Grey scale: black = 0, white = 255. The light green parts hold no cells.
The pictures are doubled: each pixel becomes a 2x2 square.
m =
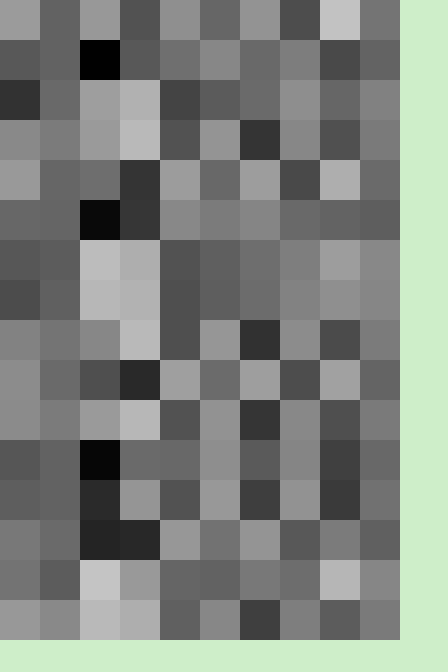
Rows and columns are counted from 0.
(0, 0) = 155
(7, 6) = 108
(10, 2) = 154
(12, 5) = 152
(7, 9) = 134
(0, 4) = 143
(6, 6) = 110
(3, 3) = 185
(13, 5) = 114
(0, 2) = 152
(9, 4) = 159
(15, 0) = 152
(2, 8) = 102
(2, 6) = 106
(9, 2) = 79
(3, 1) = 123
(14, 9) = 134
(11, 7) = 133
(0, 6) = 147
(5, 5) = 123
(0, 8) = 194
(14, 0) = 115
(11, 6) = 90
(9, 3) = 41
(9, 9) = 100
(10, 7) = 136
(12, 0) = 94
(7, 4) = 79
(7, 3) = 178
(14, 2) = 196
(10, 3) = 183
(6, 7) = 126
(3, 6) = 52
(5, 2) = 9
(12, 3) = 149

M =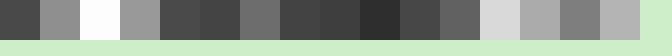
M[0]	73
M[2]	253
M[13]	171
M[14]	126
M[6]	109
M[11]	97

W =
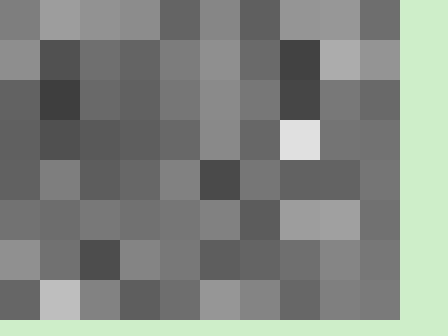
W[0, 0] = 126
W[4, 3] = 103
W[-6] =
[98, 62, 105, 97, 118, 138, 119, 70, 120, 105]
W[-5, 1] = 80
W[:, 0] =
[126, 142, 98, 96, 97, 114, 144, 102]
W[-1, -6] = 110
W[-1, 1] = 190
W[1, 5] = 143
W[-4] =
[97, 126, 93, 103, 129, 74, 118, 98, 99, 117]
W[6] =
[144, 113, 77, 132, 120, 94, 100, 111, 133, 119]
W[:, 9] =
[110, 148, 105, 114, 117, 113, 119, 122]
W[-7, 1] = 81
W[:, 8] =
[151, 172, 120, 116, 99, 160, 133, 127]
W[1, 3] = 100
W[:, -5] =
[134, 143, 138, 137, 74, 129, 94, 150]
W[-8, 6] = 95
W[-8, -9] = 157
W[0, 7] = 149

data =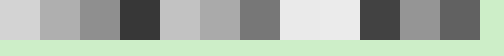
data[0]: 211
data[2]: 143
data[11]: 97
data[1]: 175

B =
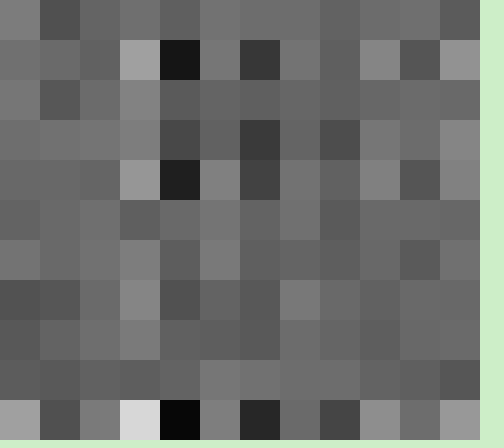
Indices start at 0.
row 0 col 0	124
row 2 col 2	107
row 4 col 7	114
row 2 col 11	105
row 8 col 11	106
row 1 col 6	55
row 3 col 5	97
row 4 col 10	85
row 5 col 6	99
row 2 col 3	130
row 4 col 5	128
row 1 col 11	146
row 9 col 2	97
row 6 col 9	104
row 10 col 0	160
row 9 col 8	109
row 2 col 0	118
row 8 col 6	89
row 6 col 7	100
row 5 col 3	95
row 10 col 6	39
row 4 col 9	128
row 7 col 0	82
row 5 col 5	116
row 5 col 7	112
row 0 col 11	91
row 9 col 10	95
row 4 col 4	31
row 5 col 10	105
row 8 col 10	104

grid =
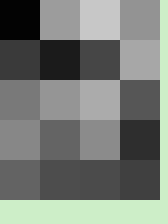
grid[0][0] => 3
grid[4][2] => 75
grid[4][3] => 64
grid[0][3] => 147
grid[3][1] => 100
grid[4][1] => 77

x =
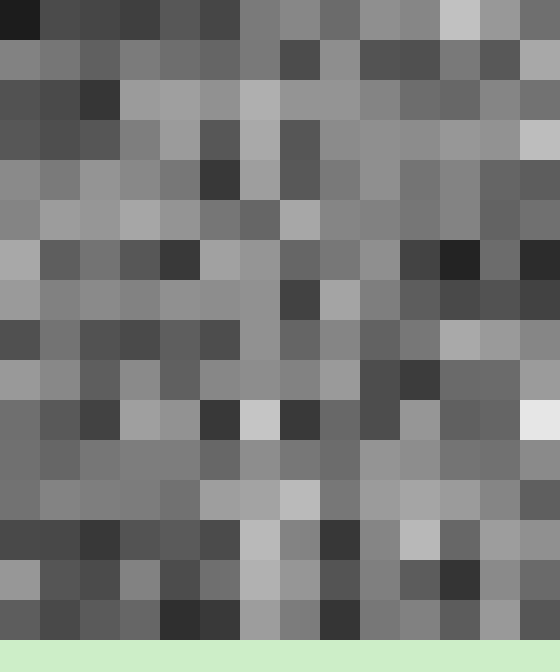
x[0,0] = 28
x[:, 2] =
[70, 96, 54, 86, 148, 150, 115, 138, 82, 94, 66, 118, 126, 56, 75, 90]
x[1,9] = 83
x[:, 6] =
[122, 121, 175, 169, 158, 102, 149, 145, 145, 141, 197, 141, 163, 185, 177, 157]
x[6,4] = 57
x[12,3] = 124
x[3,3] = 126
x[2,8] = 148
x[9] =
[153, 136, 94, 138, 96, 135, 141, 130, 154, 77, 60, 106, 107, 155]
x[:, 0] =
[28, 130, 82, 87, 138, 132, 168, 154, 80, 153, 111, 112, 114, 73, 151, 93]
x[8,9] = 98
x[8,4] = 94
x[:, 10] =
[134, 80, 109, 140, 116, 118, 67, 93, 119, 60, 150, 141, 165, 184, 92, 129]
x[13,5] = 75
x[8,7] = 101
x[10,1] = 89
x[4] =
[138, 122, 148, 136, 119, 56, 158, 88, 121, 143, 116, 131, 101, 93]
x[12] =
[114, 131, 126, 124, 113, 158, 163, 186, 119, 155, 165, 155, 133, 95]
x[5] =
[132, 156, 150, 166, 148, 118, 102, 167, 133, 129, 118, 131, 99, 112]
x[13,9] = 133
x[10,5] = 56
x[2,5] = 145
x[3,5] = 87
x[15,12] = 153
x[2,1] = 74
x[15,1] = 73
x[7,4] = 144

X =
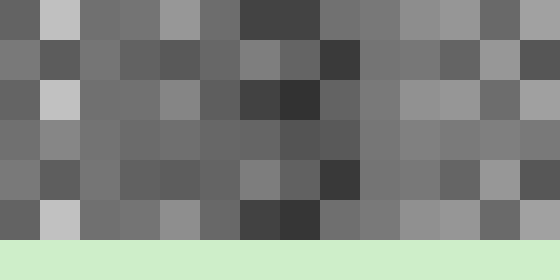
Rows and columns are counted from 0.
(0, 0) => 99
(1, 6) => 126
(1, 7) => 100
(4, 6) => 125
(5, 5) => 104
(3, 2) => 115
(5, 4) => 142
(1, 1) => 92
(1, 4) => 89
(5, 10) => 144
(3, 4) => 111
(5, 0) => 99
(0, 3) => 116
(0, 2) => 112
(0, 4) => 151
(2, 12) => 109
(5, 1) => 193
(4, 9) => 116
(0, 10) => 141
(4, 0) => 121
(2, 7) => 50
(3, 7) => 84
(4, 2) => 117
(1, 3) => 98

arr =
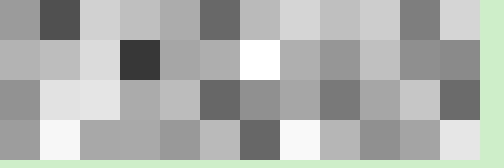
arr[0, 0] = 155
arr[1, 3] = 55
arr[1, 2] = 219
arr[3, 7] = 249
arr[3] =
[157, 247, 168, 169, 153, 186, 103, 249, 182, 144, 164, 230]
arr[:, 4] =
[172, 166, 188, 153]
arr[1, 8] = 150
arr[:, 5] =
[104, 174, 103, 186]
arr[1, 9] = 192
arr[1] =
[179, 189, 219, 55, 166, 174, 255, 175, 150, 192, 143, 138]
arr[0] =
[155, 80, 209, 191, 172, 104, 186, 213, 191, 205, 126, 213]
